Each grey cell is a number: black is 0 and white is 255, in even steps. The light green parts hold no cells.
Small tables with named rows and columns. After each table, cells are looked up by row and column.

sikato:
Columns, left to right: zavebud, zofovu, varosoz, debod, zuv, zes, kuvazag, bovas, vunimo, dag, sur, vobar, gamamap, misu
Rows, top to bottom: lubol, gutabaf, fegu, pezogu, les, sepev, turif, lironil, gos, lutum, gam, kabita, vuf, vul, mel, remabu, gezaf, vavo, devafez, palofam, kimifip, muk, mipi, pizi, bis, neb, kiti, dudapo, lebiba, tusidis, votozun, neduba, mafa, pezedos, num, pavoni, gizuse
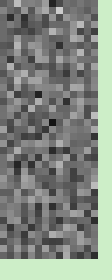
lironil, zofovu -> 113
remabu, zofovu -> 142
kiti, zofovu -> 120
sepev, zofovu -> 99
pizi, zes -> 133
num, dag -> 100
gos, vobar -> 115
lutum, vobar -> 165

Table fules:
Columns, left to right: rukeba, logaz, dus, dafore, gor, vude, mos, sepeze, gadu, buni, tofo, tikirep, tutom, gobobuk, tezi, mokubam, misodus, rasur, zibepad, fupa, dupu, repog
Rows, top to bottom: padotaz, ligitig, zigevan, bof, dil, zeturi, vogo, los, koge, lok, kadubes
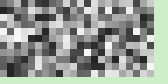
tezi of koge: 190
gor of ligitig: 223
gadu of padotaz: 121
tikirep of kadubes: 98
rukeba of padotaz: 107
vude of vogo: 180
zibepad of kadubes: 198
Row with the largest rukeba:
dil

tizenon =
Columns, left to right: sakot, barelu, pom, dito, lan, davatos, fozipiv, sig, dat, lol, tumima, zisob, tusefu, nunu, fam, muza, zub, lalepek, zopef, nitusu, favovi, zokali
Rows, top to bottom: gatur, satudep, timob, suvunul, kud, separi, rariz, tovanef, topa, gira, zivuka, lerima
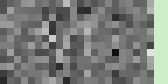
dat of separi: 106
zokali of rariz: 67
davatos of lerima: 116
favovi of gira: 105
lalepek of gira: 129
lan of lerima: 90
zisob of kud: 127
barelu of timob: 117
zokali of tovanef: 227
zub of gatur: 96
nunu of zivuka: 99
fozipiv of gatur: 121
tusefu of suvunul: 157
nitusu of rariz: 145
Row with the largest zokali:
tovanef

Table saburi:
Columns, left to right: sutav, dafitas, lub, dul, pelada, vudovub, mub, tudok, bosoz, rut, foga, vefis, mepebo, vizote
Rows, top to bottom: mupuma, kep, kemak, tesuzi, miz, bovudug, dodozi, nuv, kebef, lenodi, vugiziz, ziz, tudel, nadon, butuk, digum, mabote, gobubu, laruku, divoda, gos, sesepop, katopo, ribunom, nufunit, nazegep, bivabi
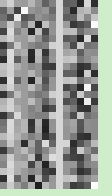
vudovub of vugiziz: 147
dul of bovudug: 155
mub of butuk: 98
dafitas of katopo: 205
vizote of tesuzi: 252
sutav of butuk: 178

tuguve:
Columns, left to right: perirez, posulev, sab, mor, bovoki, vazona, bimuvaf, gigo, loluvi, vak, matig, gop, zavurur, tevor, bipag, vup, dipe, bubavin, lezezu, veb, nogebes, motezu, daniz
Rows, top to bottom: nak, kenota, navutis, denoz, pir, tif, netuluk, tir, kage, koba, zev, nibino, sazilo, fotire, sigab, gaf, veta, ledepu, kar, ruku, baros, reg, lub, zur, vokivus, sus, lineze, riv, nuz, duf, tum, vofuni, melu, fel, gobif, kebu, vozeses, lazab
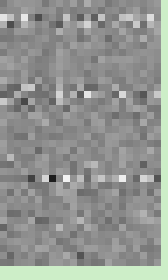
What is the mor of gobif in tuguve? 147
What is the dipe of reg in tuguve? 134
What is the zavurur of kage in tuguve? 139
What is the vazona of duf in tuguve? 144
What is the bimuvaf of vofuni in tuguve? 105
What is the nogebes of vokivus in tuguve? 140
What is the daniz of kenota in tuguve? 145
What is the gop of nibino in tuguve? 157
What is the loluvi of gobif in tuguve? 118
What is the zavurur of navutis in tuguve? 160
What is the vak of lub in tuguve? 123

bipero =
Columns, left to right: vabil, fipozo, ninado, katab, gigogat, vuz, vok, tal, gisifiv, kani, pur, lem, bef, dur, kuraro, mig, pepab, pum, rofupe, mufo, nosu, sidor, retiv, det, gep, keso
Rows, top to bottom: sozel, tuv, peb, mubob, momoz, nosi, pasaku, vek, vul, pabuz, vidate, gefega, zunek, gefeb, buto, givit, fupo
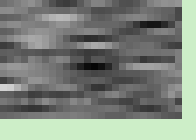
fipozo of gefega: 84
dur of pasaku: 170
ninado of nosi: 149
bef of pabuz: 12
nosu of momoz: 91
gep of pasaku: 67
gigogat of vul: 131
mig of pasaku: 148
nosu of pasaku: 111
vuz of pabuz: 131
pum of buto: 68
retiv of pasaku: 101
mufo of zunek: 110
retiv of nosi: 93
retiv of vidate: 109
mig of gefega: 83
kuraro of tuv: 77
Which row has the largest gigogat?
nosi

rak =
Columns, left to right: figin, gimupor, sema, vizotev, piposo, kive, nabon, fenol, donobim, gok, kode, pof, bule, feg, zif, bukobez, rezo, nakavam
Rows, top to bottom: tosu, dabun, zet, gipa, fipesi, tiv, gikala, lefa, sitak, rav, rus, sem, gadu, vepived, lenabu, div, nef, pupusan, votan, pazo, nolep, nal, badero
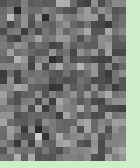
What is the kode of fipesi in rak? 123
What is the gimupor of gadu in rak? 135
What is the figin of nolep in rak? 131
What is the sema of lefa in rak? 109
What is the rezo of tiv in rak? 91
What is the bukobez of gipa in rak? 57
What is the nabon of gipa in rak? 104
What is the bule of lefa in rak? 119
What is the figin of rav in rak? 131
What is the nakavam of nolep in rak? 134
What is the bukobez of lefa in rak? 162
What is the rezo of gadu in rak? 62
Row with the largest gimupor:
zet

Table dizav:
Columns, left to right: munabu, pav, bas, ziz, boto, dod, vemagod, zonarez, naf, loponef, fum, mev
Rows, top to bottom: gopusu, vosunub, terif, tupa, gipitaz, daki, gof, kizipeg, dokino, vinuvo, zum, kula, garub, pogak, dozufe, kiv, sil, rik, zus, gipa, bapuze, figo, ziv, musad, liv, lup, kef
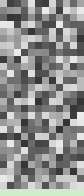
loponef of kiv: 153
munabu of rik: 154
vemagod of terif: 148
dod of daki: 190
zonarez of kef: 167
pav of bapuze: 232
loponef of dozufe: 85
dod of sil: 132
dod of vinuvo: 61
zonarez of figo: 138
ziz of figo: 224
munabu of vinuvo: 203
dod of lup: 167
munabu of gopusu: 193
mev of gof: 81
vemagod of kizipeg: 137
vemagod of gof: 90
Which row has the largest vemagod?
vosunub

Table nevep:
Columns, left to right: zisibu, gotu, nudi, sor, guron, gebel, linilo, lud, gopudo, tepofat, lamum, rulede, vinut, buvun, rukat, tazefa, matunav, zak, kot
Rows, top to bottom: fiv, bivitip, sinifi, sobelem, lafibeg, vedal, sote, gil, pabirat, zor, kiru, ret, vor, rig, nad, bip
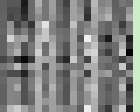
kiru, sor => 34
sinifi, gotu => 70
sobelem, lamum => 193
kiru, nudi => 76
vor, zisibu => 97
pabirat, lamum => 202
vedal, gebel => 188
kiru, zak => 97
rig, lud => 163
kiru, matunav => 100
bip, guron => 133
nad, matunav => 108
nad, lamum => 161
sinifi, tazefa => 179
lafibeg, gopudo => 112

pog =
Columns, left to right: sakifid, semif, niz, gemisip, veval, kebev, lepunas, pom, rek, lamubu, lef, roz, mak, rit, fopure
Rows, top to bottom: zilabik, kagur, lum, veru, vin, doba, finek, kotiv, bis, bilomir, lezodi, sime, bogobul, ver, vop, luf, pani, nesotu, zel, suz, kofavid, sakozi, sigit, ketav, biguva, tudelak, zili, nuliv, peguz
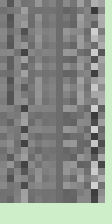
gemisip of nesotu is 161
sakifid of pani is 112
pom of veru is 121
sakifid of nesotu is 116
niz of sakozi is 116
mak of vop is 130
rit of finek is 109
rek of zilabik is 109
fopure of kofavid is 78
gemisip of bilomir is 100
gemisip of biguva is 86

